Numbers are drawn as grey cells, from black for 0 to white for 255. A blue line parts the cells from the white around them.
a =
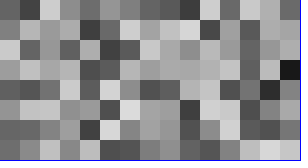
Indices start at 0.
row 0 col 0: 100
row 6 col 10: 140
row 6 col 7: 162
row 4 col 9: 180
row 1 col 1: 182
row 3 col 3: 181
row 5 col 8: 158
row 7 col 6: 84
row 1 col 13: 173
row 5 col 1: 194
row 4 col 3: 203
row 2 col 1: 100
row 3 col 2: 167
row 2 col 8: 169
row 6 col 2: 131
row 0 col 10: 206
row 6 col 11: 209
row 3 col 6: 182
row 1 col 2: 154
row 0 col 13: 176
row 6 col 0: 102
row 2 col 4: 174
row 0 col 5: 149
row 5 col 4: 154
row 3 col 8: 170
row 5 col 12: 78
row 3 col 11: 195
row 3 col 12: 95
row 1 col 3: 172
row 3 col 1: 192
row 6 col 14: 118

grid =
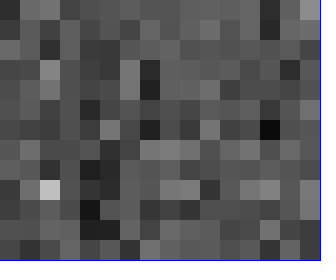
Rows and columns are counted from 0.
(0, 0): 46
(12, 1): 51
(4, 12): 76
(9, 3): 81
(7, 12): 114
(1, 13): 40
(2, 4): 59
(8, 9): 69
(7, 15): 87
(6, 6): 71
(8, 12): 83
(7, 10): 80
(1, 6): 69
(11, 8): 105
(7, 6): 67
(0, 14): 95
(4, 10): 109
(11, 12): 74
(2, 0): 105
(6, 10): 116
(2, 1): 91
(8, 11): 86
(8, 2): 49
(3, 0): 70
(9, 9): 122
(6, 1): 66
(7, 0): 86
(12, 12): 88
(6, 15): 86
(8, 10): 77
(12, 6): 51
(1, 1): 90
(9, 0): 58
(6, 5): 117
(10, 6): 91
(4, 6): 115

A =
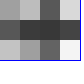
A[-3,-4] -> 160
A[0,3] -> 217
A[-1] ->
[195, 159, 99, 244]

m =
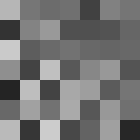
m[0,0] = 182
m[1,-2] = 83
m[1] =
[51, 131, 153, 80, 80, 83, 102]
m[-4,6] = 84
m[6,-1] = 39
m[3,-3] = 135
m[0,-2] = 129
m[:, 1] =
[118, 131, 93, 67, 190, 161, 54]
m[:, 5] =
[129, 83, 101, 152, 91, 152, 160]
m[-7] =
[182, 118, 108, 112, 65, 129, 117]

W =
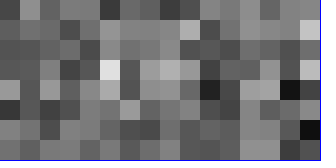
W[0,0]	71
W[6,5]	100
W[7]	[113, 96, 121, 123, 99, 121, 89, 109, 129, 87, 84, 93, 144, 144, 61, 81]
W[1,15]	195
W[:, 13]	[101, 135, 99, 146, 163, 94, 130, 144]
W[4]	[153, 86, 152, 95, 136, 170, 83, 142, 146, 104, 34, 72, 158, 163, 19, 67]
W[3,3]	68
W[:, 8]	[61, 134, 137, 176, 146, 117, 110, 129]
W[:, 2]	[98, 106, 98, 127, 152, 65, 77, 121]
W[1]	[94, 112, 106, 77, 111, 148, 130, 129, 134, 174, 76, 114, 144, 135, 130, 195]
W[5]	[55, 87, 65, 80, 124, 115, 154, 99, 117, 130, 78, 68, 133, 94, 107, 137]
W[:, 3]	[123, 77, 108, 68, 95, 80, 128, 123]
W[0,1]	143
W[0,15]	134
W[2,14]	80
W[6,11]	92
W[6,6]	79
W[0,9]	79
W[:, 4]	[122, 111, 75, 86, 136, 124, 123, 99]
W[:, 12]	[141, 144, 110, 96, 158, 133, 133, 144]

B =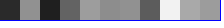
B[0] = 42
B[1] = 145
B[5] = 141

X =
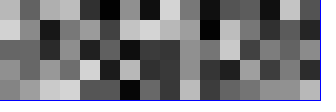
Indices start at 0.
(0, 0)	184
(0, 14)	196
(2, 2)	42
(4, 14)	145
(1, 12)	119
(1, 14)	91
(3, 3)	110
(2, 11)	201
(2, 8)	54
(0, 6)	144
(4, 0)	132
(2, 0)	102
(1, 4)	155
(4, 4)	85
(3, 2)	152
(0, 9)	120
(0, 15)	83
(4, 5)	86
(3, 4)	211
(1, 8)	184
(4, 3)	212
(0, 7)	15

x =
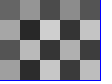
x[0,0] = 101
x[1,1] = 40
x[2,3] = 176
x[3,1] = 44
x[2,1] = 186
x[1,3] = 52

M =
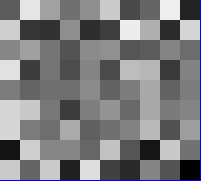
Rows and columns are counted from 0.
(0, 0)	92
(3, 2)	117
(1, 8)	44
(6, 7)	185
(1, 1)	54
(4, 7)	169
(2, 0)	134
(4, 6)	124
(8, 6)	41
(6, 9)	157
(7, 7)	21
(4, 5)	99
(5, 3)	59
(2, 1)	159
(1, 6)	237
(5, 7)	169
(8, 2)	202
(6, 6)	130
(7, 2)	135
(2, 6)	85
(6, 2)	110
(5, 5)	148
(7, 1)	206
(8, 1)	101
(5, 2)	119
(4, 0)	124
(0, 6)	73
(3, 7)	183

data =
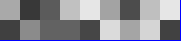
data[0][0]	169
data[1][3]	98
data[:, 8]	[230, 65]
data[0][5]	163
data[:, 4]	[230, 70]

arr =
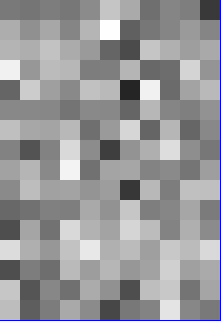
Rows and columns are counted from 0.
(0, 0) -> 121
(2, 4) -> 154
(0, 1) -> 117
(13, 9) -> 160
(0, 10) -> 57
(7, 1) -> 83
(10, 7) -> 126
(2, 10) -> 169
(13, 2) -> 110
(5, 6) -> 101
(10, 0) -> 104
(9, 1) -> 189
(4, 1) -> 204
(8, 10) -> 158
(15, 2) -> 124
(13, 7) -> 162
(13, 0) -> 78
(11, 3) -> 217
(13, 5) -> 182
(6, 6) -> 214
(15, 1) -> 94
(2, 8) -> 176
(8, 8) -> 138
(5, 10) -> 146
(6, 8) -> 182
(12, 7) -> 159
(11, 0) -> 78
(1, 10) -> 133
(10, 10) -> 123
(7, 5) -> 62
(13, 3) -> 186
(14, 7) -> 190
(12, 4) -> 232
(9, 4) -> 148
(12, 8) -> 200
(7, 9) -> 142
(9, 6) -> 55
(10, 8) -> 134
